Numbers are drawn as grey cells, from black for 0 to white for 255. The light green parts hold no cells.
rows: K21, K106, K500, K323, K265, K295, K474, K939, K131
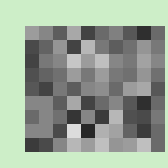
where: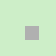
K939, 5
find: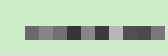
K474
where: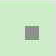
K265, 5
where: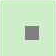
K21, 6

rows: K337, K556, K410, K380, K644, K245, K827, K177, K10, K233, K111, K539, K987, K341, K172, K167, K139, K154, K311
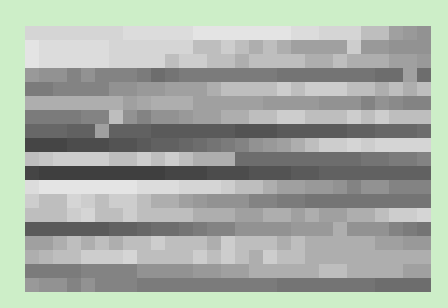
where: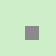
K245, 26
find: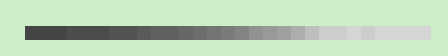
K10
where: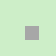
K245, 8
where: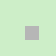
K139, 1
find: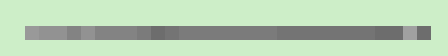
K380
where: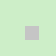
K233, 1

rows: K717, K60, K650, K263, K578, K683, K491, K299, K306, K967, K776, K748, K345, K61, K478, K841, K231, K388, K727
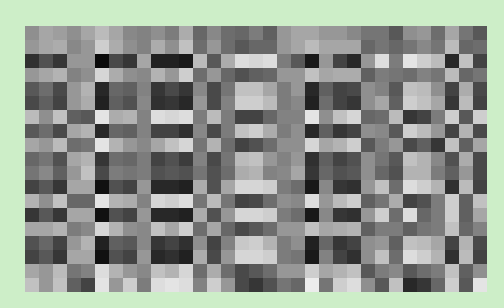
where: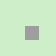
K717, 2
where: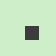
K967, 11
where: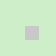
K841, 15

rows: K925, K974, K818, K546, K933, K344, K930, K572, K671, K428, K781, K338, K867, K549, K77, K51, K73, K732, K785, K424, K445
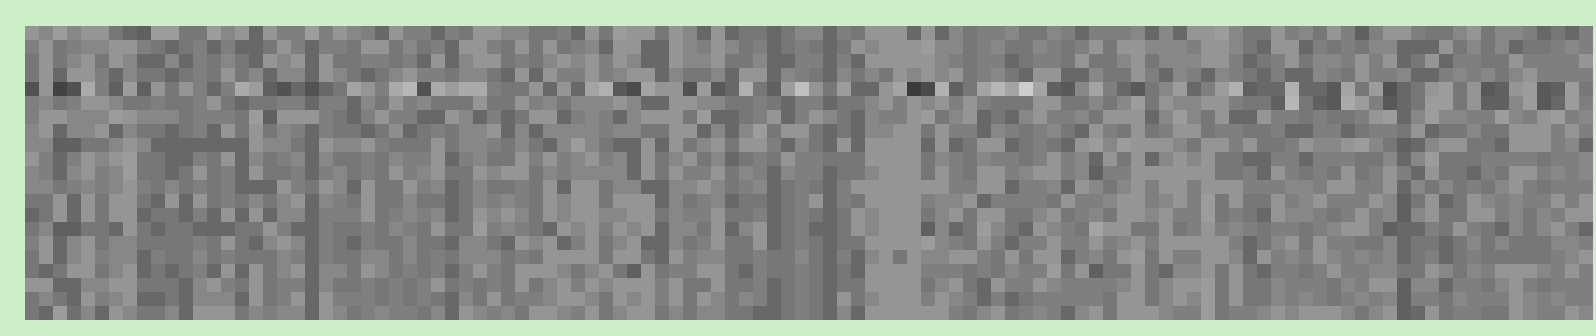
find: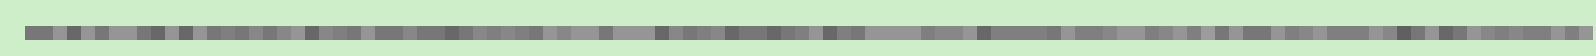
K867
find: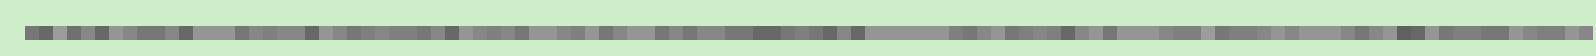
K445
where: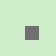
K445, 3
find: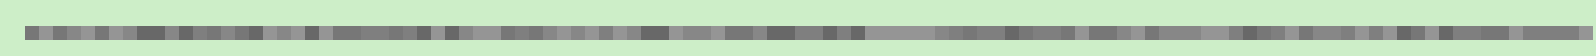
K818
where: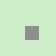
K572, 26

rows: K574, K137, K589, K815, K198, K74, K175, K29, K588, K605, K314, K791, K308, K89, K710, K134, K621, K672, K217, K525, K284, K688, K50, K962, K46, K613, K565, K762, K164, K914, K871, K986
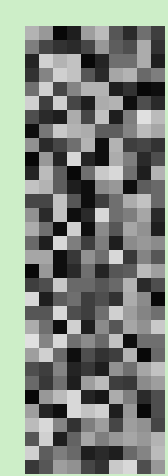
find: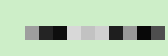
K762
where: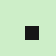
K565, 5
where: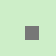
K29, 1
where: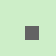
K914, 3

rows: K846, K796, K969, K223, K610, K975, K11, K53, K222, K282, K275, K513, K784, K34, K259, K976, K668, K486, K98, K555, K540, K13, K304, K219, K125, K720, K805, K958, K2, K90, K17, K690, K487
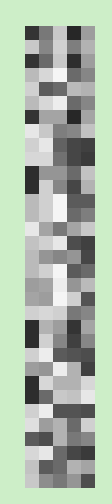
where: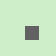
K222, 2
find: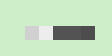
K958
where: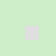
K2, 0
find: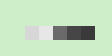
K17
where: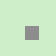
K487, 1
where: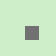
K282, 2

